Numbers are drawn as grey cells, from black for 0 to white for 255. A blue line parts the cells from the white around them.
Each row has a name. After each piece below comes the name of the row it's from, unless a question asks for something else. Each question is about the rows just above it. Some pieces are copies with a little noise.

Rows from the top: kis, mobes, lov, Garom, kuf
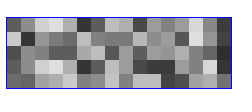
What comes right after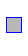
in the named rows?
[141]
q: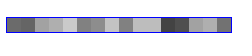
kuf
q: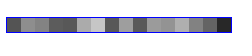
lov
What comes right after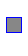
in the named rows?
[60]
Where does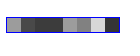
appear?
Garom
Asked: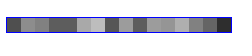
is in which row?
lov

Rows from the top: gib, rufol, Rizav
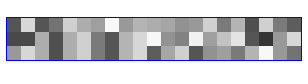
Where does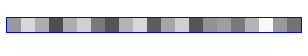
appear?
Rizav
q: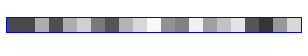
rufol
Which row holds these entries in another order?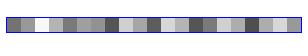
Rizav

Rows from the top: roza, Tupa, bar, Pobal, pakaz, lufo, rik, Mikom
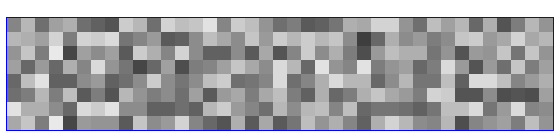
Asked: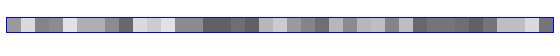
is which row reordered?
rik
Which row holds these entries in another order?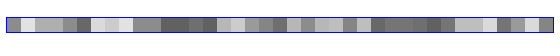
rik

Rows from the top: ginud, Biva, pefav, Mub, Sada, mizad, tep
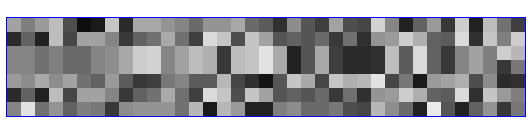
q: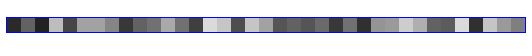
mizad
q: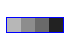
tep
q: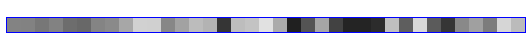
pefav

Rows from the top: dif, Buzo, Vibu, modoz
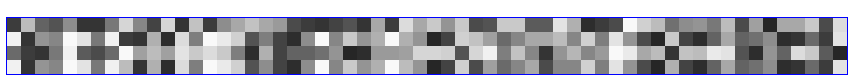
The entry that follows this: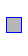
[134]
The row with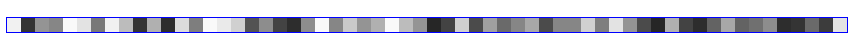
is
modoz

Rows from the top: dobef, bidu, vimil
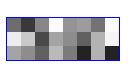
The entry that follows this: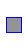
[156]
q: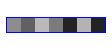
vimil
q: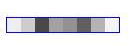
bidu
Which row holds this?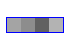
bidu
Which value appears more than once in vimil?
[35]
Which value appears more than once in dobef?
[251]

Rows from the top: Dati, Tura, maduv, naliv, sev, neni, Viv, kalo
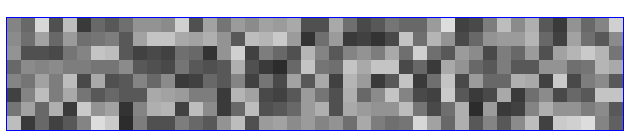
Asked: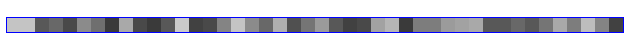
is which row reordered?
neni
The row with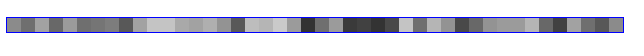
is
Tura
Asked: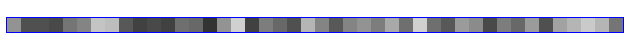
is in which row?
maduv

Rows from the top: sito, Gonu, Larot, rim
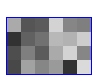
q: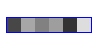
rim
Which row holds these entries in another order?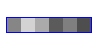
Larot
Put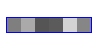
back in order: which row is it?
sito

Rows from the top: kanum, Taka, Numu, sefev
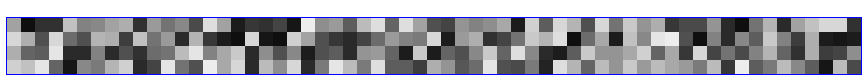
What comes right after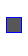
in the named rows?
[108]
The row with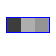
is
sefev
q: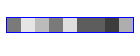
sefev
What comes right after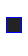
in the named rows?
[222]
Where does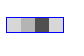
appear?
kanum
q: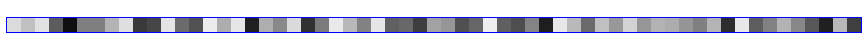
sefev

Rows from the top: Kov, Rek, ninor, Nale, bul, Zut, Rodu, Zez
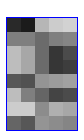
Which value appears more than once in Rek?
[127]
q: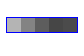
Zut
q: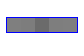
Rek
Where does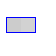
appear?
Kov

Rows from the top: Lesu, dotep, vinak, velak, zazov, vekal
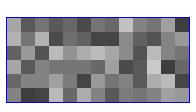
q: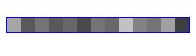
Lesu
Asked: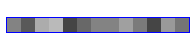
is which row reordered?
zazov
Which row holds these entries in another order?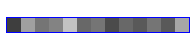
Lesu
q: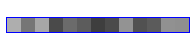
dotep
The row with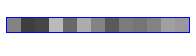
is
vekal

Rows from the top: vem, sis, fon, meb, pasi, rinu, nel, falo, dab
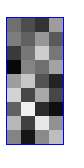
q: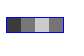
fon
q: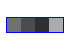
vem

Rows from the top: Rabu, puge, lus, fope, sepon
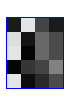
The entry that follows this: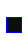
[42]
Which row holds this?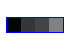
fope
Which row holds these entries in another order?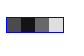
puge
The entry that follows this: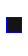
[104]
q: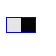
lus

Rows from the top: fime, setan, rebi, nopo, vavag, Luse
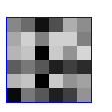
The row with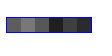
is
nopo
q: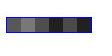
nopo
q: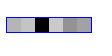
vavag
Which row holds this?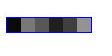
Luse
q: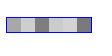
setan

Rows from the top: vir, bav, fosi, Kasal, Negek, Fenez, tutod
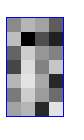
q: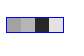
tutod
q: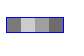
Fenez
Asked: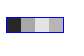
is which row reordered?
Negek

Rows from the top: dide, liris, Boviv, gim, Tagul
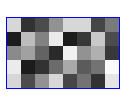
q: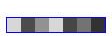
Tagul
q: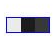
liris
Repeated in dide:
[215]
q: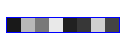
liris
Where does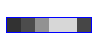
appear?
dide
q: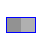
Boviv

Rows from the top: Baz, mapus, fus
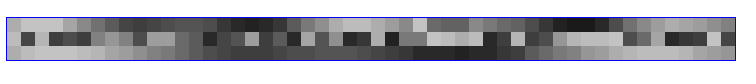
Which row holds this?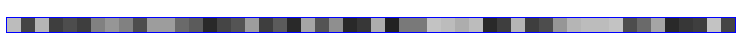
mapus
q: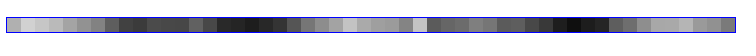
Baz
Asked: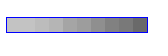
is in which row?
fus
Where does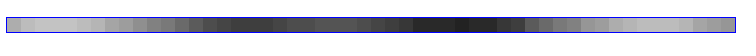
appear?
fus
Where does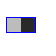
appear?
mapus
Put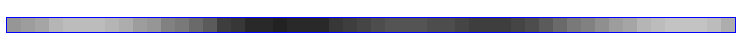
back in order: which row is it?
fus

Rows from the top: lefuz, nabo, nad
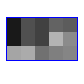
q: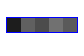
lefuz
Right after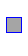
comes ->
[171]

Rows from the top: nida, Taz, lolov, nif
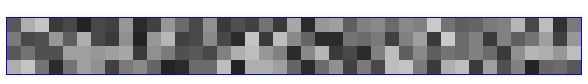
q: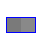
nif
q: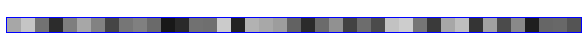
nif
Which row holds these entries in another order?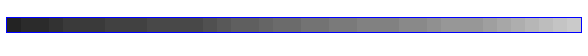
nida
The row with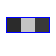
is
Taz
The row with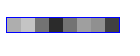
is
nif
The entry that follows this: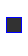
[122]

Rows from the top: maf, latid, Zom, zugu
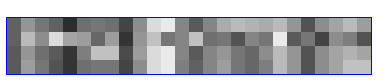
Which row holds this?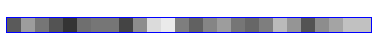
zugu
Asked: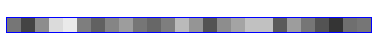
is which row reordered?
zugu

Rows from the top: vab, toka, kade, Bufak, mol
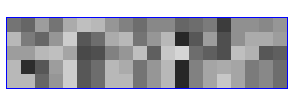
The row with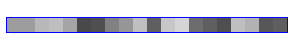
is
kade
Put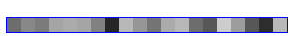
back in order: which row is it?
Bufak
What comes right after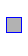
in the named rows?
[87]
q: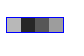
toka

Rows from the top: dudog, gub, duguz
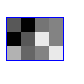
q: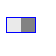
gub
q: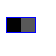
gub
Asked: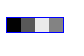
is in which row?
gub

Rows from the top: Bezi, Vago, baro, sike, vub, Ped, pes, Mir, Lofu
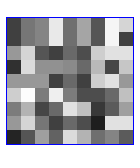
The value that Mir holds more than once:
[225]
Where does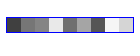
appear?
Bezi
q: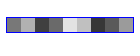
pes

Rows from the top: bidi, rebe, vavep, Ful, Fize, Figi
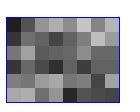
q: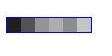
bidi
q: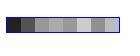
bidi
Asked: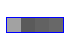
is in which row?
vavep
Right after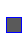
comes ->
[98]
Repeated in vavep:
[104]
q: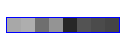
Figi

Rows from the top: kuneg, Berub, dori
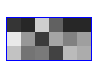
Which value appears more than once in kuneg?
[39]
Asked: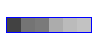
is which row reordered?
dori
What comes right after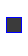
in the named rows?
[165]
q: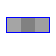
Berub
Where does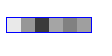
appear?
Berub
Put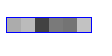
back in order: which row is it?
dori

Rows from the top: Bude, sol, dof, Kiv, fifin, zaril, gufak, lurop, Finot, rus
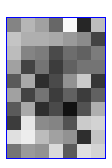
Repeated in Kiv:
[116]
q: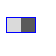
rus

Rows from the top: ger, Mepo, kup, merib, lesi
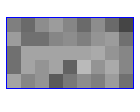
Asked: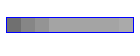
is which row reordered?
kup
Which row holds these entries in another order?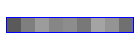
lesi
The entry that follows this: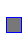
[141]
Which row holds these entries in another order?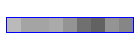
merib
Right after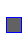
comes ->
[186]
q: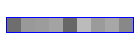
merib
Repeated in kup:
[164]

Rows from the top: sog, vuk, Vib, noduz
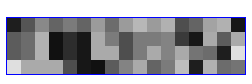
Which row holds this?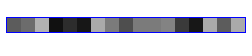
vuk
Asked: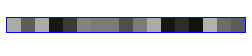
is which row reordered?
vuk
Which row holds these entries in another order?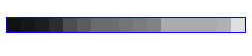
Vib
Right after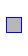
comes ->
[155]
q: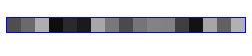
vuk

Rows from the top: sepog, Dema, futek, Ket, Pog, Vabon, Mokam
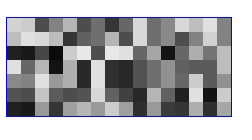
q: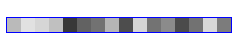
Dema
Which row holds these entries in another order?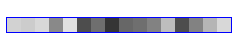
sepog
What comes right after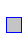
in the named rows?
[91]
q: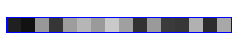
Mokam
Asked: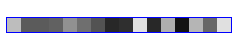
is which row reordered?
Ket
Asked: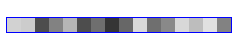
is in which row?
sepog
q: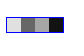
futek

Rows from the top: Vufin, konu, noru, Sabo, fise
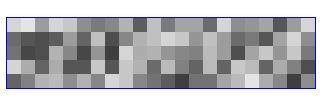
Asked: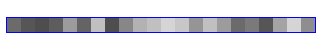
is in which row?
konu
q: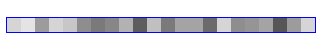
Vufin
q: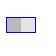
fise
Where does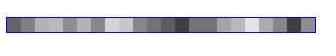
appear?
fise
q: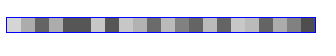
Sabo

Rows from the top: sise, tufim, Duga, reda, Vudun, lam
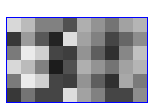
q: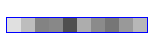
sise
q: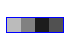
reda
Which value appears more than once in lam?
[69]
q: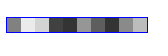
Duga

